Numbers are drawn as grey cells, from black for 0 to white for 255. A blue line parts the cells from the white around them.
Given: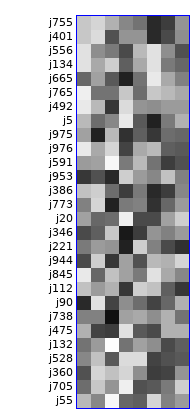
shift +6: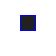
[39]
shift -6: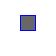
[97]
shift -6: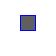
[89]
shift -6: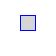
[207]
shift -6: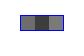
[103  55 116]
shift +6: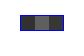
[ 55 101  61]

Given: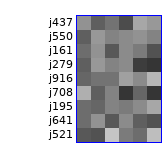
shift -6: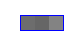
[103  96 125]
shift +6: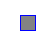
[137]
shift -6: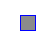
[133]
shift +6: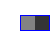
[137  59]
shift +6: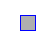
[181]
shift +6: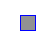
[152]

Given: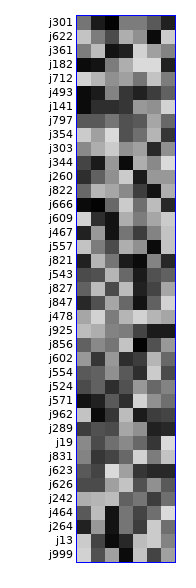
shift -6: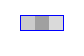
[197 154 212]
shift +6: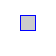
[209]
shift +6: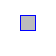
[194]
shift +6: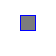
[130]
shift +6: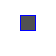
[87]

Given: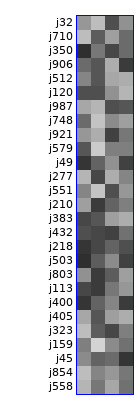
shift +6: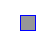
[157]
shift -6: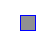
[139]
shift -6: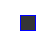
[47]
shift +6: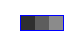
[ 53  99 145]
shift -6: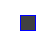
[59]
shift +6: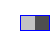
[201  85]

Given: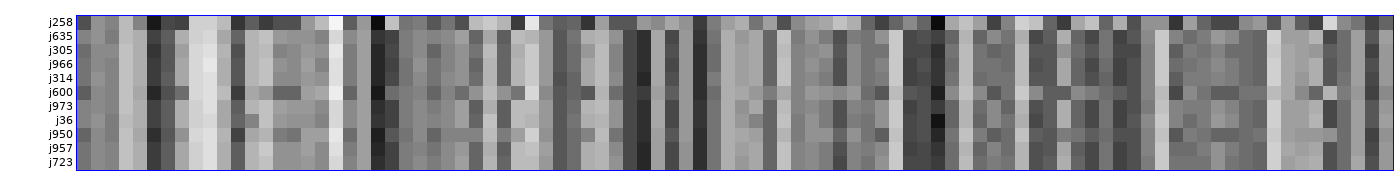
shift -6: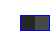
[33 66]
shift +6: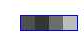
[ 86  59 115 193]
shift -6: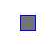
[110]
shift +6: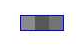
[144  93 122]
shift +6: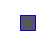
[93]
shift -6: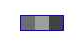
[103 153  60]

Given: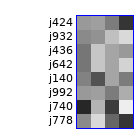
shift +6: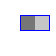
[124 204]
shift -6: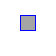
[159]
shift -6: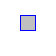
[186]
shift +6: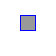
[159]

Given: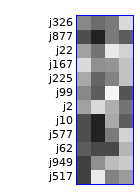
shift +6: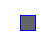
[107]
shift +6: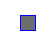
[114]
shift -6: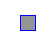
[143]
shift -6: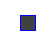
[58]
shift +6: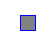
[136]
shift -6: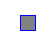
[124]
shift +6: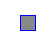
[142]

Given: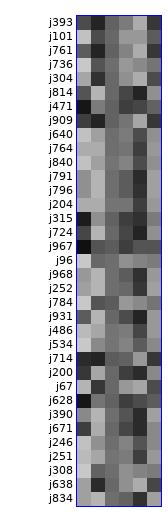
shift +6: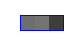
[116 122  68]
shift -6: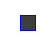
[56]
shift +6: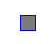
[129]

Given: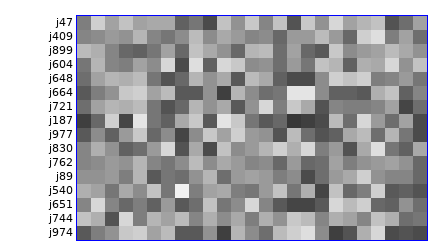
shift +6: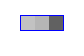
[200 187 103]
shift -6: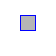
[175]
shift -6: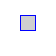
[201]
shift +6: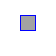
[168]
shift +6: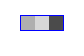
[181 221  81]
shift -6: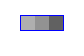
[169 140  91]
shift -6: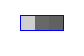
[201  98  91]

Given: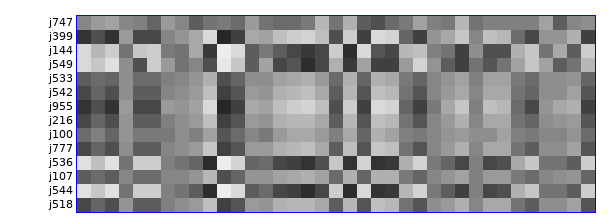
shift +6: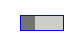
[121 211 211]
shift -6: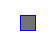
[109]
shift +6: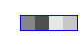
[140  85 237 204]
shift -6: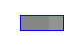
[128 128 142]

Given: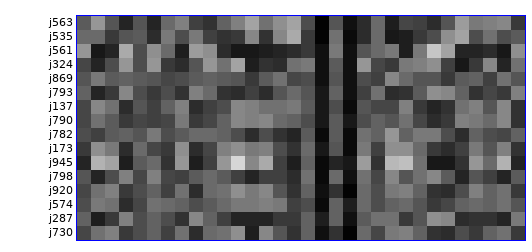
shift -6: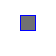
[107]
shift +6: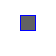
[104]
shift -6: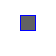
[92]
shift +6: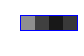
[149  70  30  63]

